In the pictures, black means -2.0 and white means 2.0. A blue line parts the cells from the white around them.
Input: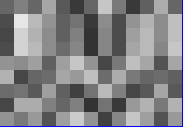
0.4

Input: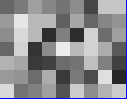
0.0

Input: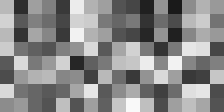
-0.4

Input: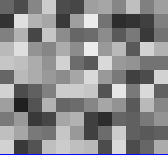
-0.7

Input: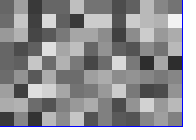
-1.2

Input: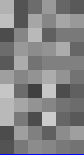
0.2

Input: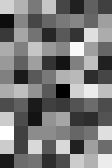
-0.2

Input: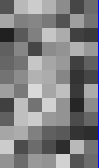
0.4
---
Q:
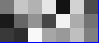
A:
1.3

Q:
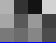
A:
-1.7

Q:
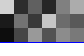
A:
0.0

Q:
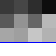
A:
-1.3

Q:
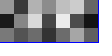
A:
1.2

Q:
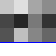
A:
0.6

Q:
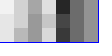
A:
-0.3

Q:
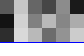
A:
0.2

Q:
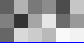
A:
-0.8

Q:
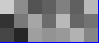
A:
-0.5
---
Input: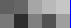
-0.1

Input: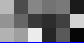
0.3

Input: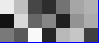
-1.7

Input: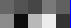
0.2

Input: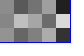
0.1

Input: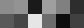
-0.6

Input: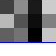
0.9
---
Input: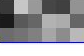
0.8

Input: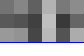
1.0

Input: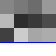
-1.3

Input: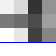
-0.3

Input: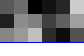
-1.0

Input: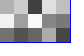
1.9

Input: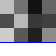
0.9
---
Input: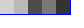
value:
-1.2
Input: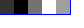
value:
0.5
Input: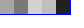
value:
-1.5
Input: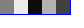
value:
-1.0
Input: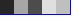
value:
1.0
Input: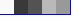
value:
0.4
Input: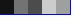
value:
0.5
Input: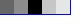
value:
1.6
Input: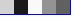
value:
-0.5
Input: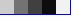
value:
1.8
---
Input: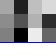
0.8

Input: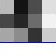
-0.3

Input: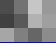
0.8

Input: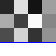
1.9

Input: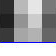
1.2

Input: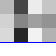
0.5
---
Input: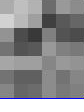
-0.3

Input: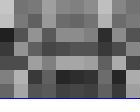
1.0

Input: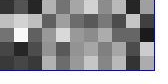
0.9

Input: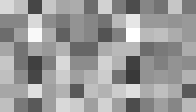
-0.2

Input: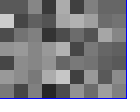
0.0

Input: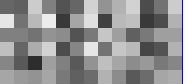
-0.8

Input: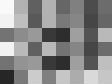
0.0
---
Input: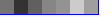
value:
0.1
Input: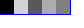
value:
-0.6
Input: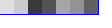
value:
-0.7
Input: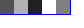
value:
-1.5
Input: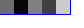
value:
0.0
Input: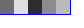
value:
-1.3
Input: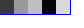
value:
1.0
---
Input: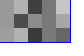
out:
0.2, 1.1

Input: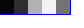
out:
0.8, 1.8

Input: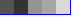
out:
0.3, 1.4

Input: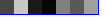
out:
-1.9, 1.1

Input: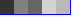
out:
-0.4, 1.3

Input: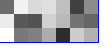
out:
1.3, 2.0

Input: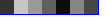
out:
-0.5, 1.1

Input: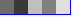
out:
1.0, 1.5

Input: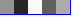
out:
1.9, 1.9
